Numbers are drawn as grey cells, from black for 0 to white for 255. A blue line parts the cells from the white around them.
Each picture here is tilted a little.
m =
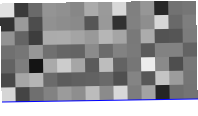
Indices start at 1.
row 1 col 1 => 225
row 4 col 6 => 100
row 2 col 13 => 105
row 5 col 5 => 204
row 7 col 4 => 130
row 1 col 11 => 150
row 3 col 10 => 121
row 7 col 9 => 216
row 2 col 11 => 142
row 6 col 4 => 107
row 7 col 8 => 139
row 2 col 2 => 154
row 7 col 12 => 37
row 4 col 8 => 107
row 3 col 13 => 85
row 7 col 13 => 110
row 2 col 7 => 86
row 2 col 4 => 145
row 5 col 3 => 20
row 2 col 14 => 126
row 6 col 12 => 196
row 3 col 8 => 182
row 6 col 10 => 132
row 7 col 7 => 188
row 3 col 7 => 153
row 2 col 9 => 49
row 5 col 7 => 91

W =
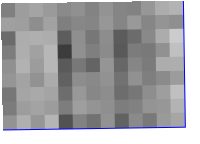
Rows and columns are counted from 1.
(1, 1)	128
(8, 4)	156
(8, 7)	148
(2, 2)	158
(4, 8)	139
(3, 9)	92
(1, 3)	164
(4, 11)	121
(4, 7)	127
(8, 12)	151
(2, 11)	134
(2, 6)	135
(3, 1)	108
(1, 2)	157
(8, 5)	125
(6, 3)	146
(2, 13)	143
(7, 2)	165
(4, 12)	145
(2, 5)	127
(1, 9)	133
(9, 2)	175
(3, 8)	141
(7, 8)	141
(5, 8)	149
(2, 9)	133
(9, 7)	114
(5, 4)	183
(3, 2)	173
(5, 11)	123
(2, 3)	142
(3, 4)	173
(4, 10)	124
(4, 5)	60
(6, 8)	146

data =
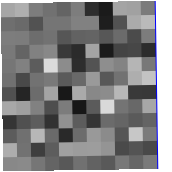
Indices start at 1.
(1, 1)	166
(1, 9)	164
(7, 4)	164
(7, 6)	170
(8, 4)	78
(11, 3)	62
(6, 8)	88
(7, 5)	24
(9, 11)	100
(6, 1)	113
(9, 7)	53
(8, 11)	167
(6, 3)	114
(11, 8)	148
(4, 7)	164
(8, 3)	129
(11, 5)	160
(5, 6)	45
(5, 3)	92
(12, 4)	100
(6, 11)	195
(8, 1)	168
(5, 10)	181
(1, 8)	27
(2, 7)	129
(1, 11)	123
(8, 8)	217
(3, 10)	75
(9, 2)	80
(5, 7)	83
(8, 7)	91
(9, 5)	145
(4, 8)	27
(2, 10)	171
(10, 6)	108

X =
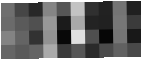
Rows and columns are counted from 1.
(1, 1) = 111
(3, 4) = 146
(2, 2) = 90
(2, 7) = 35
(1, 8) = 34
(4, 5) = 58
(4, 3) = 100
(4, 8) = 75
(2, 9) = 119
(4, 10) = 73
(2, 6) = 169
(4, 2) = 89

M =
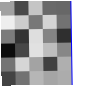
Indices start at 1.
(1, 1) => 161
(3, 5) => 47
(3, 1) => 123
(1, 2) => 72
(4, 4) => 190
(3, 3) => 222
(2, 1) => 238
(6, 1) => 67
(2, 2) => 204

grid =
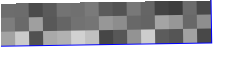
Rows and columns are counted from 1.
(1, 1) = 109
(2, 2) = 106
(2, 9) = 141
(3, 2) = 203
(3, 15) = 72
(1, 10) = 120
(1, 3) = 75
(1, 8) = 91
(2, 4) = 88
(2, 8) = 151
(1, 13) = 61
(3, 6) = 209
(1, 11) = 101
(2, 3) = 159

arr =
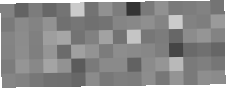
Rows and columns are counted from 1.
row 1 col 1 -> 130
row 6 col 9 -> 126
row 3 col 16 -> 131
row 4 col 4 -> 149
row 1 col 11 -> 122
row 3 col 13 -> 103
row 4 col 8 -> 124
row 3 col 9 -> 115
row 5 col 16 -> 118
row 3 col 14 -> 140
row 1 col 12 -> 145
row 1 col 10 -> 52
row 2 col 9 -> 133
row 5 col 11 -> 139
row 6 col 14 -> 122
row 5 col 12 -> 149
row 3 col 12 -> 124
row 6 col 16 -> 139
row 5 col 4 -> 164
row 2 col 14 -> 130
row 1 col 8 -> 145
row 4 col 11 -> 135
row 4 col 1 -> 131
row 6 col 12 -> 119
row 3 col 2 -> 140
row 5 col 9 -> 138
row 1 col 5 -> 116
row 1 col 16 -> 116
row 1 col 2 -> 99

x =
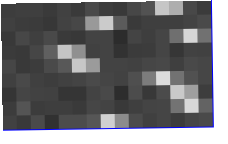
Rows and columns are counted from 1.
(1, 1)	61
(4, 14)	66
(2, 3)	59
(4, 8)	67
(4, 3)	70
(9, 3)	74
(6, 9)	66
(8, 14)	216
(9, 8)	208
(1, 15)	59
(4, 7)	65
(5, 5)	88
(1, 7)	73
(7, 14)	159
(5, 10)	65
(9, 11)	64
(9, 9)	140
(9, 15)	74
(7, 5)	53
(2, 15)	74
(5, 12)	72
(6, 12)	220
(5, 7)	155
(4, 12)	69
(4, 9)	50
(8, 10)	63
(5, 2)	57
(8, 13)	115
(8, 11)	68
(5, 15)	70
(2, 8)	203
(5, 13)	63
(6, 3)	64
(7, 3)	66
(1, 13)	174
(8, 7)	70

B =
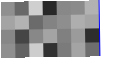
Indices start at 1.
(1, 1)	144
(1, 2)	105
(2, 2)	179
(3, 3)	136
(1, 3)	207
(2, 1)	164
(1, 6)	139
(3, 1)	135

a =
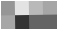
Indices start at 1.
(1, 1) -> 150
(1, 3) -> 185
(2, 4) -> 100
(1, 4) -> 166
